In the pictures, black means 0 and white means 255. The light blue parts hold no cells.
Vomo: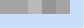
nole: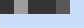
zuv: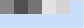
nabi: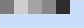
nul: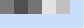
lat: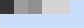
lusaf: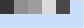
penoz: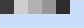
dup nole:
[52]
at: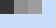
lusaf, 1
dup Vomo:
[164]
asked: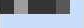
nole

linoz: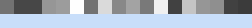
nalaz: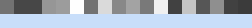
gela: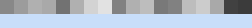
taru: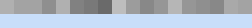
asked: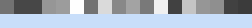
linoz
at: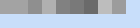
taru, 2
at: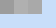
gela, 2

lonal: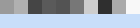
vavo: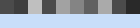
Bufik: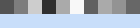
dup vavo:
[75]
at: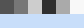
lonal, 5

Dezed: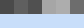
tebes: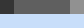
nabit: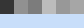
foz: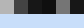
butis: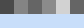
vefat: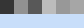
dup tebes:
[95]
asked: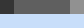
tebes

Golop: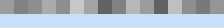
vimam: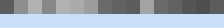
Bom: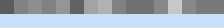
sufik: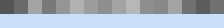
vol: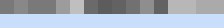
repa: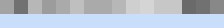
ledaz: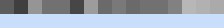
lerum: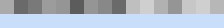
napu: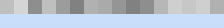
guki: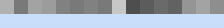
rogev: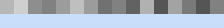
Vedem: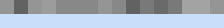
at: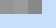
Vedem, 3
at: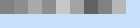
Golop, 2

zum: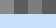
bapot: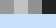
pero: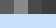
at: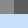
zum, 1
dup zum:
[93]
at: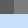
zum, 2
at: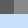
pero, 1
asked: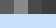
pero

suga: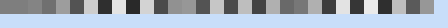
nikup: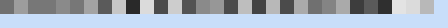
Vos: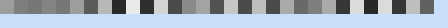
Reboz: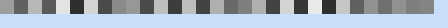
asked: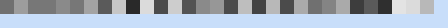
nikup
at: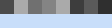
nikup, 21
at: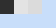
nikup, 28
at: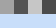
Vos, 15

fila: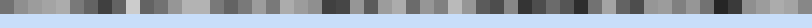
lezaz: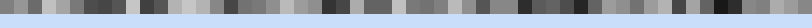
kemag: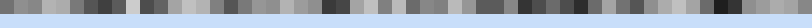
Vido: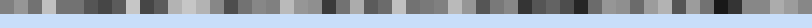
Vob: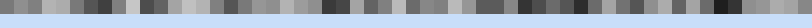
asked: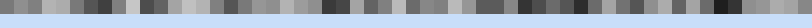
Vob
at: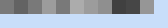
fila, 16

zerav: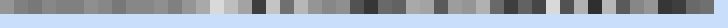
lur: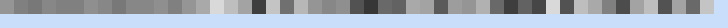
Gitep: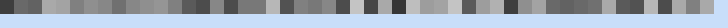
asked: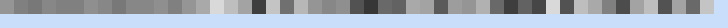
lur
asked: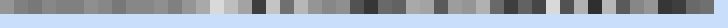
zerav

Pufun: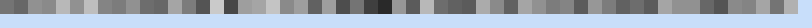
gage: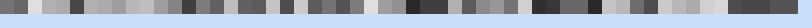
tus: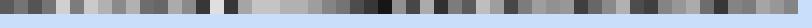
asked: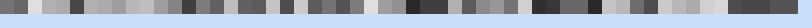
gage
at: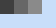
tus, 42
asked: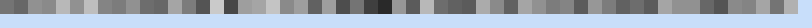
Pufun

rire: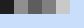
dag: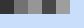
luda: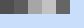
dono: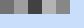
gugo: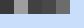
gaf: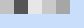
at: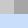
gaf, 4
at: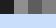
rire, 1
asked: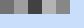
dono

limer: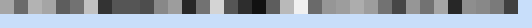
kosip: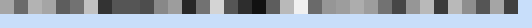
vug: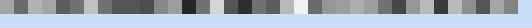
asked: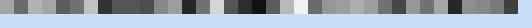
limer

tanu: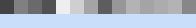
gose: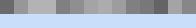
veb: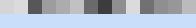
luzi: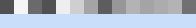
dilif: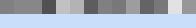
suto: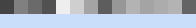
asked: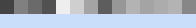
tanu
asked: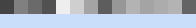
suto

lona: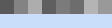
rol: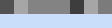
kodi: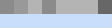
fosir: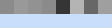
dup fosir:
[139]
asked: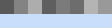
lona
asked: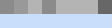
kodi

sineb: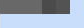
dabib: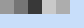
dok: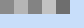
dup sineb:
[104]
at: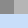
dok, 1

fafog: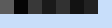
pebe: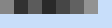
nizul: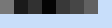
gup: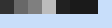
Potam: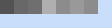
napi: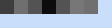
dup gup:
[26]
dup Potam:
[140]
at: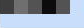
napi, 1
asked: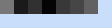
nizul
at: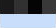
nizul, 2
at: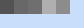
Potam, 1
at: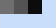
napi, 2

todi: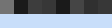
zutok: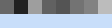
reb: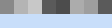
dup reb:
[90]
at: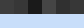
todi, 3

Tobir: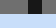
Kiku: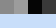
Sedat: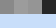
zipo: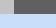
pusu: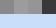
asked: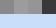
pusu
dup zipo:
[96]
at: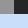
Sedat, 3
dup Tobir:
[111]
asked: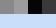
Kiku

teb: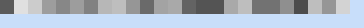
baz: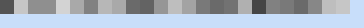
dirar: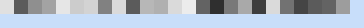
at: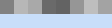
baz, 7
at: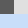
teb, 1
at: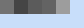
dirar, 21

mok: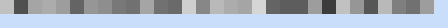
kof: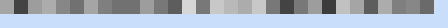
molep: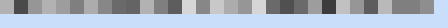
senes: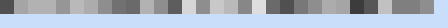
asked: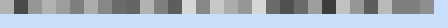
molep
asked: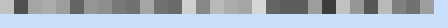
mok
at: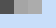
mok, 2
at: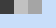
kof, 24
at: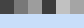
kof, 21

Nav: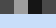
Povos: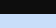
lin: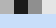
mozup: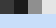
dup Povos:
[13]
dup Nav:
[73]
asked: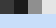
mozup
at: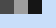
Nav, 1
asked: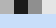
lin
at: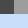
Nav, 1

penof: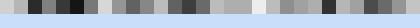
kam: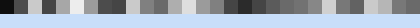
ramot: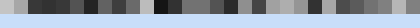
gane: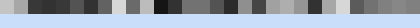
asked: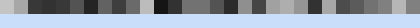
ramot
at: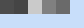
kam, 8
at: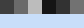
ramot, 9
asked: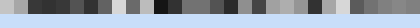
gane
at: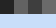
ramot, 7
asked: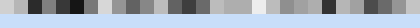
penof

